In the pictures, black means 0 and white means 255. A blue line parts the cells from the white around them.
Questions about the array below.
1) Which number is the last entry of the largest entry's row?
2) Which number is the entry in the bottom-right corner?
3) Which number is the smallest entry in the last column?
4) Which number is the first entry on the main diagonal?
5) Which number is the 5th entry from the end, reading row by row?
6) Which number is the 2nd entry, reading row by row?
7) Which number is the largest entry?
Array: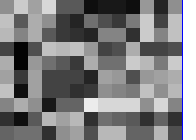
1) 132
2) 79
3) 48
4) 143
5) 184
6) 203
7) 236

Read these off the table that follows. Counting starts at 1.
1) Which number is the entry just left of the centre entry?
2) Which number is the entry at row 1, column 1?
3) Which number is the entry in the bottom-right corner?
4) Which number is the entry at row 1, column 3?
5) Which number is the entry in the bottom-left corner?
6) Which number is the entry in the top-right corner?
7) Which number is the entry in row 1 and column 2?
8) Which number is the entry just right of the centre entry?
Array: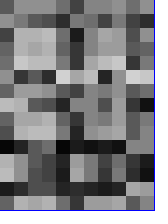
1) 36
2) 89
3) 132
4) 144
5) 99
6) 144
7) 144
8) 132

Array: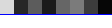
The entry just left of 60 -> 123
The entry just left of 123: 102
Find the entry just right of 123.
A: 60

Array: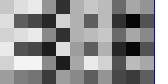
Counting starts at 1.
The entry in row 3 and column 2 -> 222
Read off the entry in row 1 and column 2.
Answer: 222
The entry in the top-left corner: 199
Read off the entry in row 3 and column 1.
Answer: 210
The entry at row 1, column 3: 234
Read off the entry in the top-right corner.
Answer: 148
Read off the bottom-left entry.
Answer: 157
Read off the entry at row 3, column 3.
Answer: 234
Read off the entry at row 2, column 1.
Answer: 222
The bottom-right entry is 94

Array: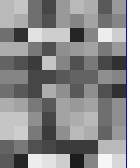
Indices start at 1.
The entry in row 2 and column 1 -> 185
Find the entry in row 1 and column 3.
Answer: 111
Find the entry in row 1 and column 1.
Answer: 185
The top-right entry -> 153
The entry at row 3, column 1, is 111
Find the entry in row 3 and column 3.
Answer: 226
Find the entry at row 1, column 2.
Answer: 197
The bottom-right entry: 215
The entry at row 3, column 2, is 48
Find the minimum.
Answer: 28
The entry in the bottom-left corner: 89
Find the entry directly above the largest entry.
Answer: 185
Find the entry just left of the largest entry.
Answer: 133
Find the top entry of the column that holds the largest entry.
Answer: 89
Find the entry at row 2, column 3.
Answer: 111
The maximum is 246
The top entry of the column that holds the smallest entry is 185

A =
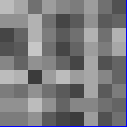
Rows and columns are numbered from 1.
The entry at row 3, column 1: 69
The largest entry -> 199
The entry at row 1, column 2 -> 167
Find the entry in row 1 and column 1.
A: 188
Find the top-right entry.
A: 81
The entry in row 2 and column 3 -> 178
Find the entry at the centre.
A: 100
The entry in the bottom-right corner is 112
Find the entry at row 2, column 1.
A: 145
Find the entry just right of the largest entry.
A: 112
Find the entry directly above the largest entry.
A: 178
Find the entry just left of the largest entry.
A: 90
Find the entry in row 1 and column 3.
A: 112

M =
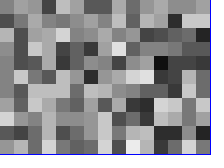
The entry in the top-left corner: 131
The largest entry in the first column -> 212
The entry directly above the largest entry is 181
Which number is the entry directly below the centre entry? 181
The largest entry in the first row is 190
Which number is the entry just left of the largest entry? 78
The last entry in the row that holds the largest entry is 120
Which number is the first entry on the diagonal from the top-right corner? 161
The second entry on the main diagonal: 120
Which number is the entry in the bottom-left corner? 150
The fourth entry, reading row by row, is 68
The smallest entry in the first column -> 78
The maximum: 236
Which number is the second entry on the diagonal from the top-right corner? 200
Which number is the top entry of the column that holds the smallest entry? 170
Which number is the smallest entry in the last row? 57
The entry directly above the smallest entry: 131
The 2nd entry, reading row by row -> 161
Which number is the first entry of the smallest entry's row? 131
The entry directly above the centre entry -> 131
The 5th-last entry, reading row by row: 181
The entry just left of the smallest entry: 161
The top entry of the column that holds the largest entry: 108
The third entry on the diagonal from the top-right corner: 97
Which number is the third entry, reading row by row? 150
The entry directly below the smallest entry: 57
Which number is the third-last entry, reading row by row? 108
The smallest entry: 16
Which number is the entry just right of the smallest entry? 68
